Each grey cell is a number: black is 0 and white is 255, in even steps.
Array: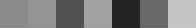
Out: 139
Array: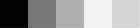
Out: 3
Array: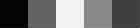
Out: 4
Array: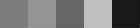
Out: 125
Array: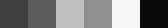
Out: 64
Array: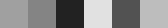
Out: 160
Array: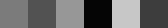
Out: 123
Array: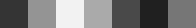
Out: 52
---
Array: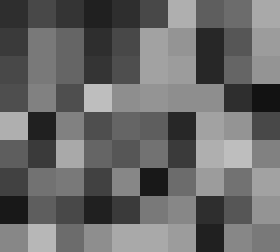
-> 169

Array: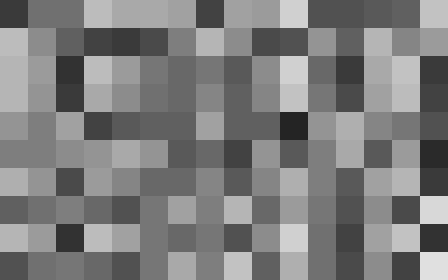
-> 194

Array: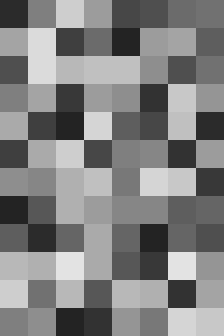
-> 113

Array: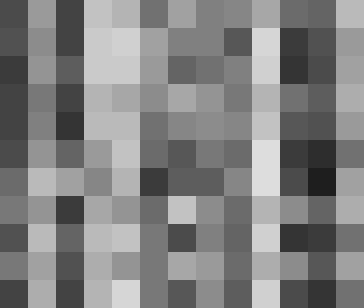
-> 186

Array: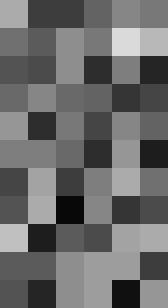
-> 120

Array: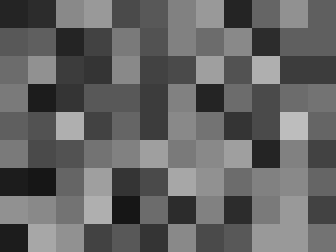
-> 95
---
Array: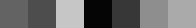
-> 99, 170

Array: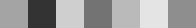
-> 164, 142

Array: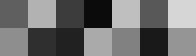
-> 95, 149

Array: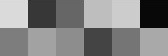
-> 218, 169

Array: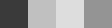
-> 58, 148

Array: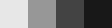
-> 231, 24

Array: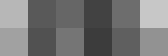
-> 183, 146

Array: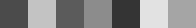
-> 75, 165

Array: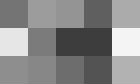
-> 116, 178

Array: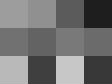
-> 157, 56
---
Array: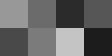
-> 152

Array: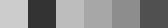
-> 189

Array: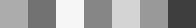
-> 212

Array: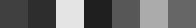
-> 171

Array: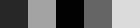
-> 163

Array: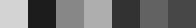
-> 174

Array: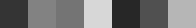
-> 182

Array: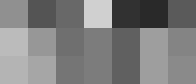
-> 187

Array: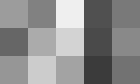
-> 211
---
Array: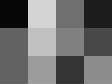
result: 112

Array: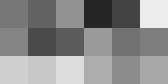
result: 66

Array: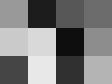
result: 87

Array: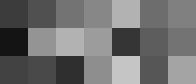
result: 109

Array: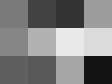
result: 52

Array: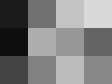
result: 195

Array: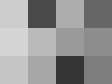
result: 173

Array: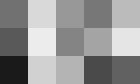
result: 119
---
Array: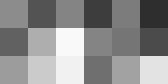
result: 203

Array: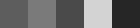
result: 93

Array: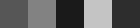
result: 86

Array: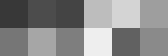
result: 166

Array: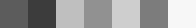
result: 191

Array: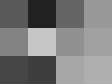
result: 161
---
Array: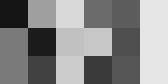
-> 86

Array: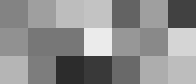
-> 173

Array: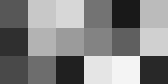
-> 244

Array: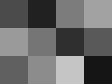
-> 197

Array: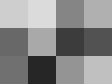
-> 148

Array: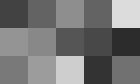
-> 51
